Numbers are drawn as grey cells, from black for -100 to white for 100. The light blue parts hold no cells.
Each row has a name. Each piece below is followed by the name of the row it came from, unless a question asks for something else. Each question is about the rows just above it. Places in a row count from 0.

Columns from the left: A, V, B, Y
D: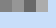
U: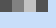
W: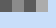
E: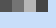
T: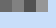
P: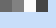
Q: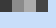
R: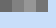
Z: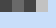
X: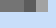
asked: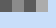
W
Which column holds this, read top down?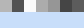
B
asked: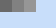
R
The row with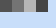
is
E
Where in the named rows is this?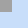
X, 3
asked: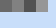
T

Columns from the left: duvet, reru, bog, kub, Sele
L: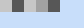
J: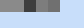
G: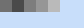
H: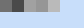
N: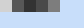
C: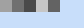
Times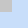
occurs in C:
1
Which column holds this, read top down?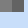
Sele
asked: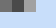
H

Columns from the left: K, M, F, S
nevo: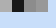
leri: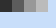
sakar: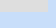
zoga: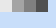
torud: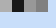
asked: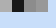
nevo
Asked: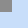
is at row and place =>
nevo, 2
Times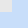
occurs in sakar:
0
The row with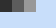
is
leri

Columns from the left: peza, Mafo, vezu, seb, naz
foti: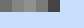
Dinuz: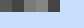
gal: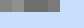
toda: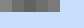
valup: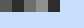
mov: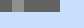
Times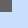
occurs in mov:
4
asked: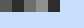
valup
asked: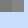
Dinuz
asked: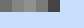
foti

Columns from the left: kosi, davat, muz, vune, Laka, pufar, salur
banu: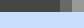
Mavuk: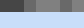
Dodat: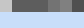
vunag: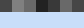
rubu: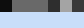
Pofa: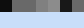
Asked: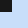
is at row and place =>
Pofa, 5
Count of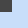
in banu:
5
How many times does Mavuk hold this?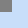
3
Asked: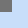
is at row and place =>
Dodat, 4
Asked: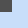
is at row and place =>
Dodat, 6
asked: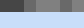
Mavuk
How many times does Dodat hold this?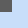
3

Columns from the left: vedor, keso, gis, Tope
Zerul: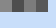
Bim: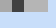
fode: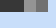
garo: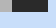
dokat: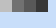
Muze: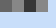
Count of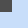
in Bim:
0
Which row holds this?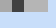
Bim
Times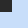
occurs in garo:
3
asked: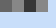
Muze

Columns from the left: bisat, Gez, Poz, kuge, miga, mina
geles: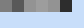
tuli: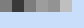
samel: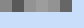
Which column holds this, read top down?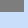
bisat
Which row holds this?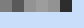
geles
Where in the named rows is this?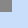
samel, 0
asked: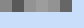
samel

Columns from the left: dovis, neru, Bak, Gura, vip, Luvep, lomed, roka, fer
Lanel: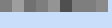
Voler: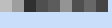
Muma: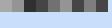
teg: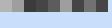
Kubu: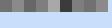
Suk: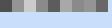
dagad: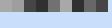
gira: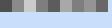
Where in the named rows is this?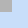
teg, 0
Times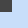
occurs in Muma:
3

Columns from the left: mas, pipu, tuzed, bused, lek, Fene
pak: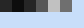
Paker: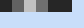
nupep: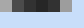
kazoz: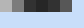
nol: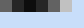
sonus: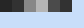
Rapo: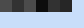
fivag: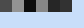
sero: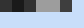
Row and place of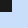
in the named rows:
sero, 1
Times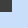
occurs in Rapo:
0
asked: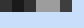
sero
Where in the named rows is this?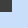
sero, 5
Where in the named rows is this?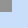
fivag, 1

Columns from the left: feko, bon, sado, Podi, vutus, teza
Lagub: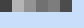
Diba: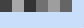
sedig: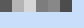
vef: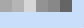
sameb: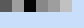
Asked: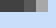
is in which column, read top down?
feko
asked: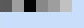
sameb

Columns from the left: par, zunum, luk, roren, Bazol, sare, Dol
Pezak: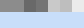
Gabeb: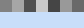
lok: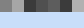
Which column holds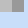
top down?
sare
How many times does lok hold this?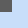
1
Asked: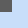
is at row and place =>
lok, 4
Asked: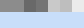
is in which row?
Pezak
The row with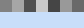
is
Gabeb
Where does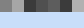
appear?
lok
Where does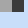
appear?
lok

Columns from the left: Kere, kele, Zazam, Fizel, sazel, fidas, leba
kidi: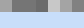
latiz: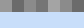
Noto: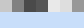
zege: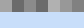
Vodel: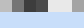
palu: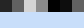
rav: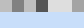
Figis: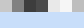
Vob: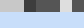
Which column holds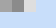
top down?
fidas
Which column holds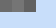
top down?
kele
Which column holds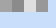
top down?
fidas
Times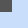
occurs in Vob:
3
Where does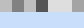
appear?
rav
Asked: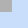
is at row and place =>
zege, 4

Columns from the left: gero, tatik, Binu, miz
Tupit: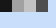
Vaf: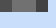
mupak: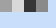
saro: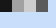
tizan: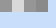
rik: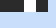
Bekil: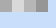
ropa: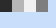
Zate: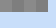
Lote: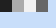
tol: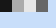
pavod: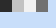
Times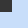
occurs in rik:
0
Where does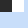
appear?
rik
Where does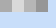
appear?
Bekil
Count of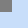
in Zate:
2
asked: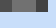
Vaf

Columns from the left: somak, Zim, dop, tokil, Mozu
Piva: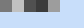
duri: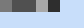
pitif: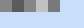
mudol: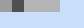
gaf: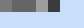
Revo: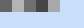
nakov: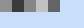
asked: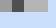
mudol
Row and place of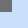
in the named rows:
Revo, 2
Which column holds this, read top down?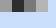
Mozu
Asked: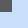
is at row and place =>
pitif, 1
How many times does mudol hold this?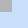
3
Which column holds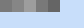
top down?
somak
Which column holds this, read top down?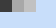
tokil

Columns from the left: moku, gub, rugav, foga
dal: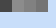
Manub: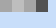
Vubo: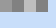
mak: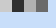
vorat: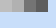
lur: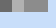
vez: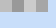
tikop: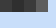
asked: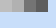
vorat
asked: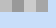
vez
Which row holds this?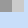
vez

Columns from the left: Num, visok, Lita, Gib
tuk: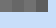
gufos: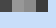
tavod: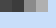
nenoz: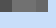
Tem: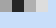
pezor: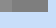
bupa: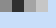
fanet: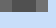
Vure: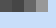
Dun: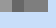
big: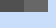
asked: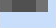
fanet
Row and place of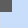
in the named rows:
tuk, 3
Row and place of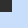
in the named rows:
bupa, 1

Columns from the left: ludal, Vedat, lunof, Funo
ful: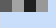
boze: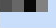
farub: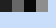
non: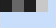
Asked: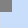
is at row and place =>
boze, 3
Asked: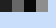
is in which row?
farub
